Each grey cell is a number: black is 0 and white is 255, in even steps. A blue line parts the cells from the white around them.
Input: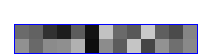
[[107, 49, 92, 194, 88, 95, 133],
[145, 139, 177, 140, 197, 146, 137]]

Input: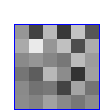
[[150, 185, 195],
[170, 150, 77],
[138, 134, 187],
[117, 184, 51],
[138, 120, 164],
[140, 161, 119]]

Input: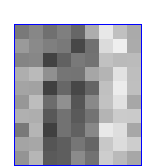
[[121, 112, 102, 232, 170],
[154, 127, 71, 219, 171],
[132, 66, 121, 193, 187],
[174, 144, 116, 180, 190],
[164, 64, 71, 192, 191],
[151, 108, 85, 194, 167],
[176, 88, 90, 180, 202],
[121, 64, 97, 233, 167],
[164, 85, 118, 200, 205],
[148, 90, 139, 205, 167]]

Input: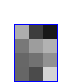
[[173, 24],
[120, 178],
[103, 145],
[102, 212]]

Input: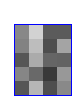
[[136, 91],
[130, 78],
[86, 101],
[134, 57],
[86, 78]]

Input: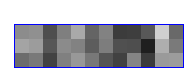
[[140, 78, 169, 130, 62, 207],
[164, 86, 130, 125, 78, 174],
[108, 66, 152, 84, 133, 154]]

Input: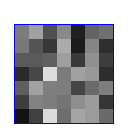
[[124, 80, 32, 111],
[120, 55, 27, 46],
[90, 96, 57, 61],
[42, 221, 161, 45],
[94, 127, 69, 125],
[61, 125, 142, 53],
[19, 219, 165, 106]]

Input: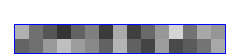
[[176, 85, 98, 59, 63, 151, 115, 150],
[99, 153, 156, 98, 97, 157, 91, 168]]
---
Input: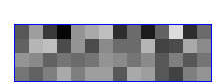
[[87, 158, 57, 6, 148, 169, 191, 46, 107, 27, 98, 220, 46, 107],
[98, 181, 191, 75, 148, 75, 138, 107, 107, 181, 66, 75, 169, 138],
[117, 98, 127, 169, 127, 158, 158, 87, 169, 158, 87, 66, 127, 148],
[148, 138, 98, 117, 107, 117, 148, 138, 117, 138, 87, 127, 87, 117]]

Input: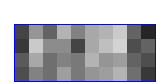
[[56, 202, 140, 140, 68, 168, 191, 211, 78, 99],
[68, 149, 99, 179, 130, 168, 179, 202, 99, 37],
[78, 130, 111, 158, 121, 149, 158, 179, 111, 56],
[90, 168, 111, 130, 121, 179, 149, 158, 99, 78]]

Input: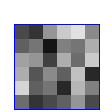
[[73, 52, 149, 202, 225, 138],
[96, 117, 20, 128, 117, 173],
[108, 52, 73, 96, 149, 73],
[161, 149, 64, 173, 108, 202],
[173, 85, 138, 96, 193, 40],
[213, 96, 117, 40, 182, 128]]

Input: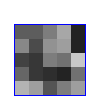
[[66, 55, 125, 113, 200],
[93, 93, 125, 167, 35],
[102, 55, 46, 35, 113],
[136, 75, 146, 158, 35],
[179, 158, 84, 125, 158]]

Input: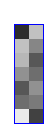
[[45, 193],
[87, 145],
[110, 122],
[145, 110],
[183, 87],
[193, 134],
[234, 65]]

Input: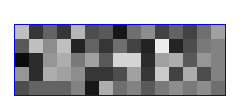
[[11, 44, 150, 173, 121, 161, 89, 212, 212, 44, 161, 173, 89, 150, 130],
[77, 99, 99, 99, 130, 23, 173, 111, 130, 89, 121, 141, 121, 141, 111],
[89, 191, 141, 191, 35, 99, 54, 111, 66, 35, 235, 35, 77, 121, 130],
[150, 44, 173, 161, 141, 54, 54, 77, 161, 54, 203, 66, 173, 77, 130],
[191, 54, 99, 54, 182, 77, 89, 23, 111, 141, 66, 99, 66, 111, 161]]

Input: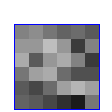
[[90, 71, 108, 160, 181, 160],
[99, 90, 71, 48, 27, 118],
[118, 160, 171, 108, 80, 80],
[130, 141, 118, 99, 108, 90],
[151, 151, 190, 151, 59, 130],
[171, 90, 151, 171, 130, 59]]

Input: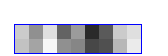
[[194, 164, 247, 144, 134, 71, 80, 183, 235],
[203, 144, 223, 99, 155, 42, 90, 203, 223]]
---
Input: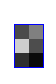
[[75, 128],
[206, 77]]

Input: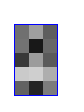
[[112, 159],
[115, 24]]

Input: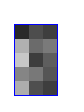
[[41, 77],
[176, 107]]

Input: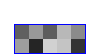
[[96, 153],
[158, 37]]

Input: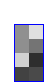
[[144, 223],
[143, 116]]

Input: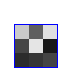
[[202, 95],
[70, 229]]
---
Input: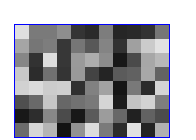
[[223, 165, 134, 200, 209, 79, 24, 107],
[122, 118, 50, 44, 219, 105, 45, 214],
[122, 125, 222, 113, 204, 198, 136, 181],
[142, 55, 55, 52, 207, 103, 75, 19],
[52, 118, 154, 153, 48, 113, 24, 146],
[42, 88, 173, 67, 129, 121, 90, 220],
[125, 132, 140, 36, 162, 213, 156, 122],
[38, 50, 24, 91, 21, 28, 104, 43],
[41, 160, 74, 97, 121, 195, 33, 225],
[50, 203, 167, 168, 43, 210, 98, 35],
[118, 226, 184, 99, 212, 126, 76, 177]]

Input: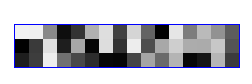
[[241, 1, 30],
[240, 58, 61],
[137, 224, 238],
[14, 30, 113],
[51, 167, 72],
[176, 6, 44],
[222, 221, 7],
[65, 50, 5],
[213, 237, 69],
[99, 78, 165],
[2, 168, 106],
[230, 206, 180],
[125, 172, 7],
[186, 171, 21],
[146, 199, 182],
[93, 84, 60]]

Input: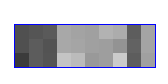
[[80, 80, 59],
[85, 92, 92],
[90, 83, 84],
[168, 168, 196],
[163, 165, 187],
[160, 160, 153],
[178, 158, 158],
[172, 147, 203],
[93, 98, 93],
[164, 164, 160]]

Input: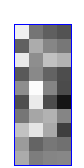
[[239, 96, 233, 89, 142, 79, 118, 194, 155, 171],
[117, 172, 142, 137, 252, 234, 166, 229, 100, 125],
[95, 134, 193, 99, 133, 76, 178, 169, 119, 133],
[83, 119, 178, 77, 75, 21, 133, 62, 112, 135]]

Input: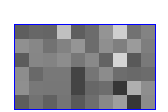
[[94, 144, 92, 141, 143, 93],
[103, 135, 134, 105, 120, 114],
[101, 114, 131, 120, 119, 97],
[192, 130, 141, 120, 119, 117],
[94, 149, 119, 68, 68, 89],
[108, 108, 137, 117, 103, 110],
[148, 143, 99, 140, 109, 136],
[207, 127, 213, 109, 54, 158],
[114, 155, 89, 105, 175, 55],
[131, 126, 121, 108, 142, 139]]

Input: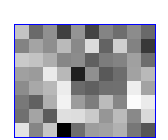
[[195, 131, 202, 160, 140, 120, 112, 227],
[106, 164, 195, 155, 168, 97, 164, 133],
[144, 142, 174, 234, 184, 175, 91, 198],
[64, 186, 134, 184, 236, 242, 223, 0],
[148, 137, 140, 31, 107, 156, 221, 110],
[67, 220, 96, 144, 96, 125, 202, 157],
[132, 99, 124, 89, 111, 187, 150, 162],
[110, 207, 131, 109, 112, 134, 187, 177],
[140, 130, 160, 162, 238, 252, 137, 119],
[105, 56, 109, 185, 163, 235, 217, 85]]
